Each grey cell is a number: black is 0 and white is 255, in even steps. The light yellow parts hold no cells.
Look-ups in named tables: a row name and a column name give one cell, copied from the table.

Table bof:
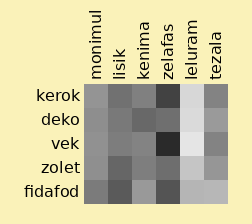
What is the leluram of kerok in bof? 215
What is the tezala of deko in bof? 154
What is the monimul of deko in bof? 142
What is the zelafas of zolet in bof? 110
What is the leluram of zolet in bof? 197
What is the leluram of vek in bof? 229
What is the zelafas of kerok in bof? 66
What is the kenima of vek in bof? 131
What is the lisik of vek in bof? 125
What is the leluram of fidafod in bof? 181
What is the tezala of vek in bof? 131
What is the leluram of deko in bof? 218
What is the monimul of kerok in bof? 148

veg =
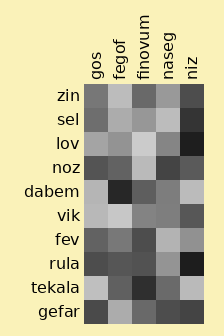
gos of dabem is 181
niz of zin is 77
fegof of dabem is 39
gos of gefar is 74
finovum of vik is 131
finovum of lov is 203
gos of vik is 184
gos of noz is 84
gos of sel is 110
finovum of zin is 105
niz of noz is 90
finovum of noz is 186
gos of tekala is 191
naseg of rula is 148
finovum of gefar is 105
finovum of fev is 77

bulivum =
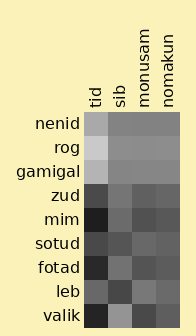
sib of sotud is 85
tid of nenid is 169
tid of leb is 104
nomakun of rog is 141
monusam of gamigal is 134
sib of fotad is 114
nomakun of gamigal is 134
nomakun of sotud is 98
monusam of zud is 96
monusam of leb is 120
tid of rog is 201
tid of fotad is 41
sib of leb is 71
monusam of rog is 140

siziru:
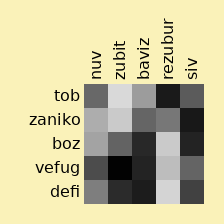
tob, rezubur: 26
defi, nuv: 126
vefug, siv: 100
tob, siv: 91
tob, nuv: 104
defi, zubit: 43
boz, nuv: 163
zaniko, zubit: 202

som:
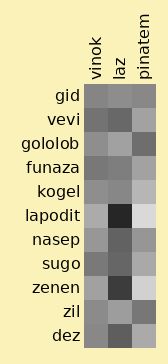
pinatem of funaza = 162
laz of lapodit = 38
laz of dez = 94
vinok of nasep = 151
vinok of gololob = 142
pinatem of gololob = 110
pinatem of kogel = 182
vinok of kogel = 142
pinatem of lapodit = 217
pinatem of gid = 136
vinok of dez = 136
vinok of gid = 133
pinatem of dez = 170
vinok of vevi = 115
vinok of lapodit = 171
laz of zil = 157
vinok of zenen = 161
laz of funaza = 126

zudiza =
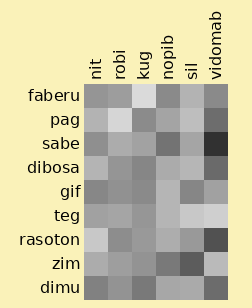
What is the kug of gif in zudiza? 138
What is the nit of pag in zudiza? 179
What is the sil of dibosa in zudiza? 182
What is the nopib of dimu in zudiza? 167
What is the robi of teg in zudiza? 165
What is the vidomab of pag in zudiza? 109
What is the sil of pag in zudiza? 190
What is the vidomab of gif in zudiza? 161
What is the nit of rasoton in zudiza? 200
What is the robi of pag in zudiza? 214
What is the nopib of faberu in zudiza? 138
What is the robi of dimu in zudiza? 147
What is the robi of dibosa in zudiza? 149
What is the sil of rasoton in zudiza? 153
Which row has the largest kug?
faberu

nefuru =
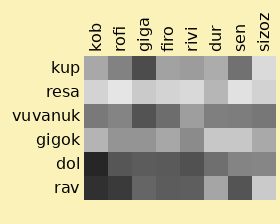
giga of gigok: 148
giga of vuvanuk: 83
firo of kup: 162
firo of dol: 90
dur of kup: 172
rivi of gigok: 139
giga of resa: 202
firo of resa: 211
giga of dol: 92
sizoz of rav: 202
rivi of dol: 81
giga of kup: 76
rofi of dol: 86
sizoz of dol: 134
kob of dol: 38
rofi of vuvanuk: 132
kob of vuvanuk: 121
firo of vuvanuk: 109
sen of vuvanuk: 125

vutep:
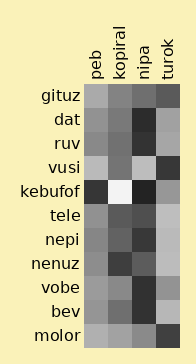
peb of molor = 176
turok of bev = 183
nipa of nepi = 56
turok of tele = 190
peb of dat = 146
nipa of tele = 79

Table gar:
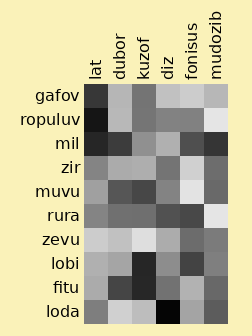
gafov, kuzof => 116
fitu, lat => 171
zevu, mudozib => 123
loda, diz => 5
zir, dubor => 171
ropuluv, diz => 130
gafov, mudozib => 183
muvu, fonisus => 227
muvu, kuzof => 71
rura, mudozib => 229
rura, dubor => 112
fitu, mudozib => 104
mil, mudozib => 53
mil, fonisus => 79
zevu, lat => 204
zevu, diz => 172
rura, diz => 81
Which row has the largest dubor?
loda

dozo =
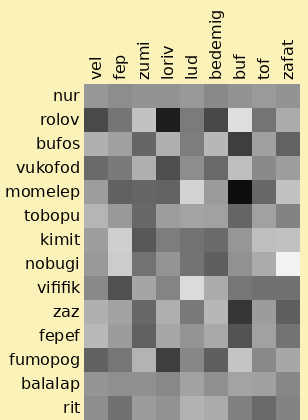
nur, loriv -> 147
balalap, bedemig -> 143
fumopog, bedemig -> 94
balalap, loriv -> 136
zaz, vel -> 176
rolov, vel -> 73
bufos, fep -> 160
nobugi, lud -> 115
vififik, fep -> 80
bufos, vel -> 176
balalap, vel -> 149
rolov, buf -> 223
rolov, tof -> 116

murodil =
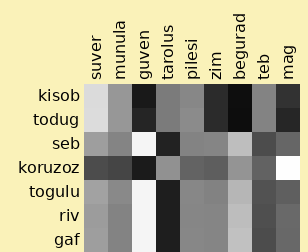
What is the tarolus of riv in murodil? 30
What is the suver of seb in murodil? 158
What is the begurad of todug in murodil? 13
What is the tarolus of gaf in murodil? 30
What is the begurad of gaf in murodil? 193
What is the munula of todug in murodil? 151
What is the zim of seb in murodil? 133
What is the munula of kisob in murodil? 151
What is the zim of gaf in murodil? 133
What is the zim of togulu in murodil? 130
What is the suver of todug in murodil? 220
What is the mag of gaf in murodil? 104
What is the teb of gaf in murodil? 76
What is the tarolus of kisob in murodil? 123
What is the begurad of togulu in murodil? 182
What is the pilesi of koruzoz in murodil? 99
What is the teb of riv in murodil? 79
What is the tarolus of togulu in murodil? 30
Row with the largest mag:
koruzoz

